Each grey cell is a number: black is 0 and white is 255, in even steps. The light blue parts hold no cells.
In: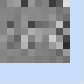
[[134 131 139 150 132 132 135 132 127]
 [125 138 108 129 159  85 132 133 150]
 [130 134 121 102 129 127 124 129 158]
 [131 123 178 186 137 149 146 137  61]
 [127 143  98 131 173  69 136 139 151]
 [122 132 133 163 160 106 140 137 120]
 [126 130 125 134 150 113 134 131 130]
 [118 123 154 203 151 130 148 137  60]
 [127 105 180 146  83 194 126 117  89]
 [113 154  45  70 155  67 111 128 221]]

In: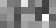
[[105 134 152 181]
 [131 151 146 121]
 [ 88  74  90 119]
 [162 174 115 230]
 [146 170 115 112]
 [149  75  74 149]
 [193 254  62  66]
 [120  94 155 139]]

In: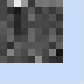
[[ 86  63  72  76  85  94  70  71  70]
 [ 68 132  47 104  96  66  80  44 130]
 [ 76  87  99  66  41  37  42  27 234]
 [ 66  74  85  72  57  64  61  65 155]
 [ 55 111  83 104 101  68 107  88  57]
 [139  91  87  75  81  72  75  53 115]
 [ 67  71  83  79  64  72  67  77 118]
 [ 49 125  56 104  93  66  83  58 111]
 [ 44  19  95  80  51  74  50  79 120]]

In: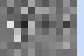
[[109 131 119 116 114 117 126 106]
 [120 107 120 114 230 102  80 146]
 [151 100 211 186  81  98 108 104]
 [115 127  75  95  35  79 183  88]
 [148 134 123 173 184 107  74 163]
 [110 114 133 122 100 121 163 110]
 [117 125 131 103  67  92 160  86]
 [127 137 129 132  95 127 138 120]
 [117 141 119 101 110 113 107 101]
 [114 167 142 154  59 165 128 145]
 [116 125 133 123 104 109 147 104]]

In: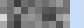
[[168 216 124 142]
 [100 114 110 114]
 [ 60  76 153  61]
 [130 141  84 111]
 [126 149 132  95]
 [143 134 114 123]
 [117  72  88 109]
 [137  67  82 130]
 [ 86 154 109 154]
 [153 174 112 116]]

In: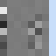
[[ 94  74  96 185  39  99 232 115]
 [125 123 124 123 120 126 123 125]
 [124 125 123 123 127 121 123 125]
 [124 121 124 128 119 125 127 123]
 [130  97 108 160  93 127 124 121]
 [118 152 143  81 159 104 127 128]
 [125 127 124 122 132 117 123 125]]

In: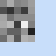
[[109 139 170 164  79 135]
 [168  98 186 116  51 171]
 [ 87  98  60 141 104 132]
 [177 148 241 141  60 139]
 [168  33 127 140 151 157]]
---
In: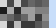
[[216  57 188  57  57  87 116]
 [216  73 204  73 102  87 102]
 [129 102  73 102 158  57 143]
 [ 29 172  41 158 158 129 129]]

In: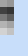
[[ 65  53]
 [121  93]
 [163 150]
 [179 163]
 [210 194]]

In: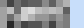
[[162  41 125  68  84  84 125  68 137 125]
 [137  68 110  84  96  96 137  96 150 178]
 [162 110 162 206 178 150 150 125 150 125]
 [162 190 110 206 220 190 178 190 178  96]]

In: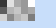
[[211 138 182 198 125]
 [ 94 182 198 153 169]
 [ 54 225 169 153 254]]

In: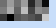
[[ 56   0  84  98  84  68 201]
 [112 156 112 156  40 112  12]
 [126 172  98 188  68 140 126]]

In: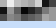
[[ 78 135 121  78  94 109 166 151]
 [ 20 151  94   7  36  66 121 151]
 [178 239 192 178 166 208  20  66]]

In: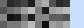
[[135  16  28 106  28 135 135  94  94  81]
 [106  40  52  67  28 147 172  81  40  52]
 [ 81 106 122 160 187 122  28 160 172 187]
 [ 94 122 122 147 187 122  16 160 147 172]]
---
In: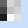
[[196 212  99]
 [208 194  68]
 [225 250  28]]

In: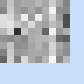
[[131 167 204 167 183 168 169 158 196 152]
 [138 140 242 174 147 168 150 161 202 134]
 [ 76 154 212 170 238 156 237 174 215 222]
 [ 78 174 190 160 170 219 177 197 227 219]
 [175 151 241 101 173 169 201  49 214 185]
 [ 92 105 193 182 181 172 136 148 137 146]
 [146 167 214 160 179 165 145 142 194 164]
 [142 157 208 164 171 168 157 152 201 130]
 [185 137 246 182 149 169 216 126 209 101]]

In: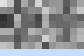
[[164 125  92 150 148 133 213 122 169  82 195 226]
 [197 157  83 152 167 201 136 140 115  79 129 135]
 [ 98 111 120 104 101 168  69 110 101 179  67  47]
 [132 119 106 104 113 176  78  99 100 161  67  58]
 [177 150  98 149 170 144 164 180 110 101 171 173]
 [183 159  98 120 171 208 123 131 114  83 123 119]
 [126 150 160 165 148  82 177 150 161  99 183 191]]

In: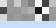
[[190  67 246 129 151 201 154 224]
 [155 252  24 178 164 150 154  74]
 [151  76 238 150 147 156 149 217]]

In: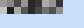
[[ 54 147 168  54  39 148  72 133 153]
 [142  81 111  70  42  85 167  29 197]]

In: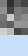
[[ 69  90  48 125]
 [111 121  69 145]
 [138 124 201 118]
 [146 152  94 108]
 [ 88  69 186 206]]

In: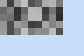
[[121 179 171 101  81 191 157  64 168]
 [ 50 116  60 179 185 102  49 129 103]
 [ 43 135  72 185 185 125  55 114 119]
 [151 130 167  69  61 144 157  78 149]
 [ 81 187 139 144 125 191 122  77 155]]

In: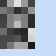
[[ 68 153 225 162  58]
 [146  74  46 100 119]
 [ 46 126 145 128  62]
 [ 42 129 187 129  69]
 [222  38  45  61 109]
 [209  46  84  72  73]
 [ 26 163 165 118  75]]
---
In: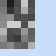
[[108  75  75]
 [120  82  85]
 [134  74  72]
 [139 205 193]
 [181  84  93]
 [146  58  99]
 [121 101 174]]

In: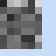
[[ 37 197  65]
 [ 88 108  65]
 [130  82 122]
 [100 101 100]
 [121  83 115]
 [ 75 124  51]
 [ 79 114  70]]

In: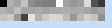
[[  5 164 141 127 252 149 219  56]
 [178 193 165 162 171 170 164 163]
 [194 152 227 201 212 151 207 143]]

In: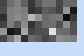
[[ 69 128  56 115  72 103]
 [ 76 130  50  94  69  26]
 [ 47 139 184 106 121  59]
 [ 67  91  52 109  82  79]
 [150  37  68  81 109  82]
 [ 72 168 108  71 141 125]]

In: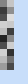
[[132]
 [ 60]
 [ 80]
 [207]
 [190]
 [ 36]
 [ 78]
 [208]
 [186]
 [156]]

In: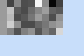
[[155 135  82 139  65]
 [155  90 108 158  89]
 [155  76 118 126 145]
 [156 143  75 119 159]
 [155  82 145 126 215]]

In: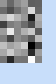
[[149 141  95]
 [108 112 217]
 [184 182  26]
 [ 65 138  75]
 [157 136 199]
 [127 141  90]
 [191 177   0]
 [168 164  41]
 [115 116 253]]
